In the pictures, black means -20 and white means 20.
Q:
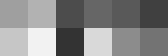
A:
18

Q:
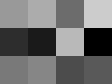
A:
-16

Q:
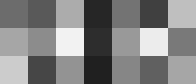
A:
2

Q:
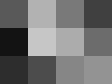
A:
11

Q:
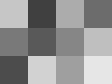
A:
-6

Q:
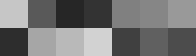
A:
6

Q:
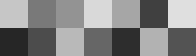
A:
-8

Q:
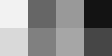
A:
0

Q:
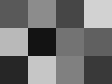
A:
-17

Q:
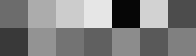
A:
3
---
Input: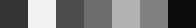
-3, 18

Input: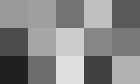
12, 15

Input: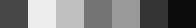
-2, 17

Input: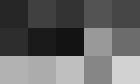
-17, 13

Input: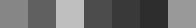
-8, 10

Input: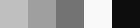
-2, 19

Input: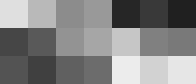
6, 17

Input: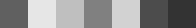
0, 16
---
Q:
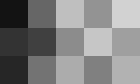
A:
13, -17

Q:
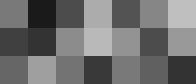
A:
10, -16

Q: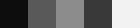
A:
18, -18

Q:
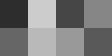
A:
12, -13

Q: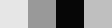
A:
16, -19

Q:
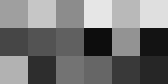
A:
16, -18
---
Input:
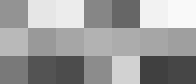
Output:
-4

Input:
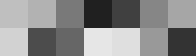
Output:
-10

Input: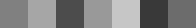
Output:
11

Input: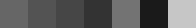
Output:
-2

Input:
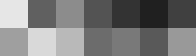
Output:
-12

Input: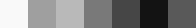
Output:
-9

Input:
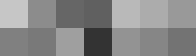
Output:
9

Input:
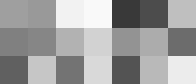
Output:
-11

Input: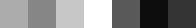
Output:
-6

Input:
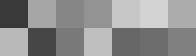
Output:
11
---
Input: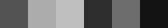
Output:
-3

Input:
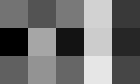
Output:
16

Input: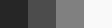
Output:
0

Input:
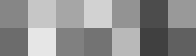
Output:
-10

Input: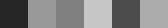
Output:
-8

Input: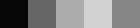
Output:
13

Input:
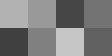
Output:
11

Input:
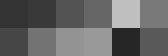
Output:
-14

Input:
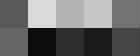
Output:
-16

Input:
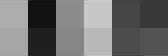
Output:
-8
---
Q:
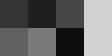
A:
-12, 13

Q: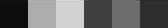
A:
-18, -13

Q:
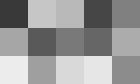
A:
-11, 2

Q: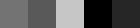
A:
-2, -14

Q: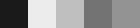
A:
-16, 3

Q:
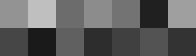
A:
3, -12
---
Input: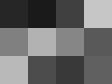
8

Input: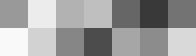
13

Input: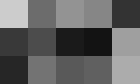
-8

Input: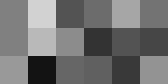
9

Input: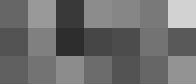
0

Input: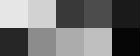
2

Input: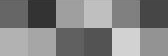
6
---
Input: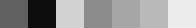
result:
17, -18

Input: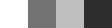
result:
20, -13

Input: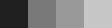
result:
11, -15

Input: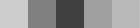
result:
12, -10

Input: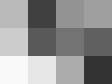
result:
19, -12

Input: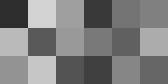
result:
13, -13

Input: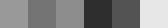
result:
16, -13
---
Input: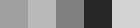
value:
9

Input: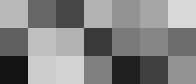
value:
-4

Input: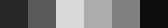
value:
-6

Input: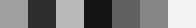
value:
-13

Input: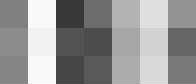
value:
19

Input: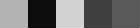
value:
-18

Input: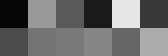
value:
4

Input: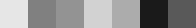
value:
0

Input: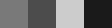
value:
-8

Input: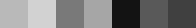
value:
13
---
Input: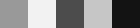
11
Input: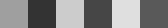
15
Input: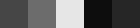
-18
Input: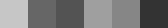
1
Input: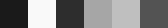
10
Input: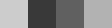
-5
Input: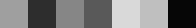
10
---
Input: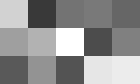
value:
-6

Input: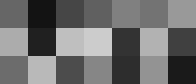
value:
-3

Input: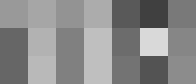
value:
-4

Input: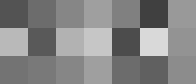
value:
-2

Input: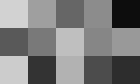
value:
12

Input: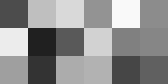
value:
5
